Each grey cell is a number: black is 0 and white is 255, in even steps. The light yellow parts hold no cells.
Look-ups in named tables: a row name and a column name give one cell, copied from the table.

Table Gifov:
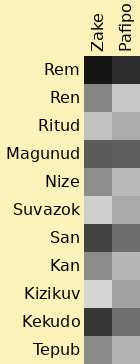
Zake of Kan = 140
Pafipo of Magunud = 94
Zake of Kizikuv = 213
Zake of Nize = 141
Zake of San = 66
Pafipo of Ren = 199
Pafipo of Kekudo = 111
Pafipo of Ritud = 171
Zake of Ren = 133
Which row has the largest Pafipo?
Ren

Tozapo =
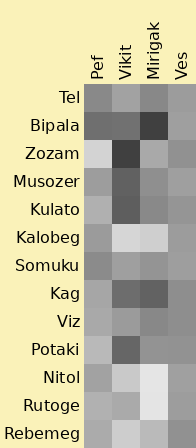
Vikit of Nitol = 201
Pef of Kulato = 176
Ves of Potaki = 146
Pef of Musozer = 157
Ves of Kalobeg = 156
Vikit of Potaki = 102
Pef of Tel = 137
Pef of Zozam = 211
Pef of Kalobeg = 155
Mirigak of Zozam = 169
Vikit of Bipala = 113
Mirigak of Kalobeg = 207

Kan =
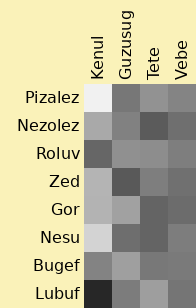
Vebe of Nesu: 125
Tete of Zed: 126
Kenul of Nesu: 211
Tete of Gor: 100
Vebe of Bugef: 122
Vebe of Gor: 108
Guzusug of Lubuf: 124
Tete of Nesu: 100
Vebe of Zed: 112
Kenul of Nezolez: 169
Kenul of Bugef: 131
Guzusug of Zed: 89

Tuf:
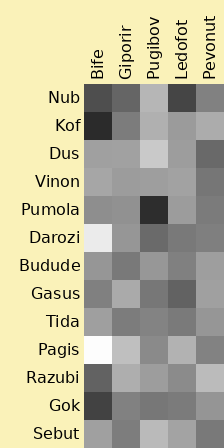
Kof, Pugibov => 176
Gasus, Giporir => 170
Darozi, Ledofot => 121
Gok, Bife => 66
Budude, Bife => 150
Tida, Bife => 159
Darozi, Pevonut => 127
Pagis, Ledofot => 178
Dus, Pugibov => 201
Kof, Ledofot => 155
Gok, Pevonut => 149
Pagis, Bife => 253
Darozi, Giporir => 150
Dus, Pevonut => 105
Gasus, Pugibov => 119
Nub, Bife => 78
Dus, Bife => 160
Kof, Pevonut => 172
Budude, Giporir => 121
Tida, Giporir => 124

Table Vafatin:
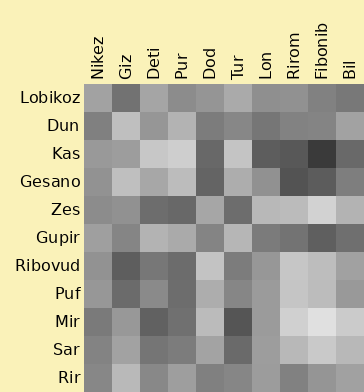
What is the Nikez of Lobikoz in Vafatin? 162
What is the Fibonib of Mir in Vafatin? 224
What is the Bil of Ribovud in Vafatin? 161
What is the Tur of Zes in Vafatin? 109
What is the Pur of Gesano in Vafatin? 188
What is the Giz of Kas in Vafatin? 157
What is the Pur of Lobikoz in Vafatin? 140

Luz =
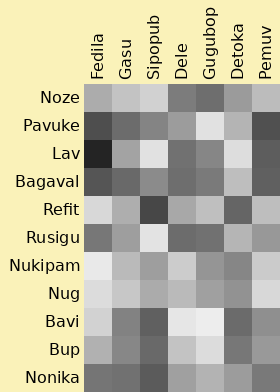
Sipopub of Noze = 209
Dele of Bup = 195
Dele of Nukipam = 204
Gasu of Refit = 174
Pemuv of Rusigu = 152
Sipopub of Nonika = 91
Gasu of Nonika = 113
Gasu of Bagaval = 105
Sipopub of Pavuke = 132
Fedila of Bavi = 210
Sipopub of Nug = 171
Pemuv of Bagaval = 96
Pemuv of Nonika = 121
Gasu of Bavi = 130
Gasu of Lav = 163
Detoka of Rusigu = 181
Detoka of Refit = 101

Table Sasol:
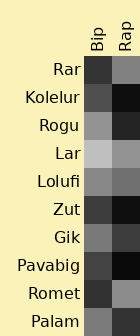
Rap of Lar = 147
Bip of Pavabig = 67
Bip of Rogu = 147
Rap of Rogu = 36
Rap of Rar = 129
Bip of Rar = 52
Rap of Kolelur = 14
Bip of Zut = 60
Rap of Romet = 140
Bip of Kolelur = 79
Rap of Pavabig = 9
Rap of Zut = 15
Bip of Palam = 122
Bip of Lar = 191
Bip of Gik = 121
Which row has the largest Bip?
Lar

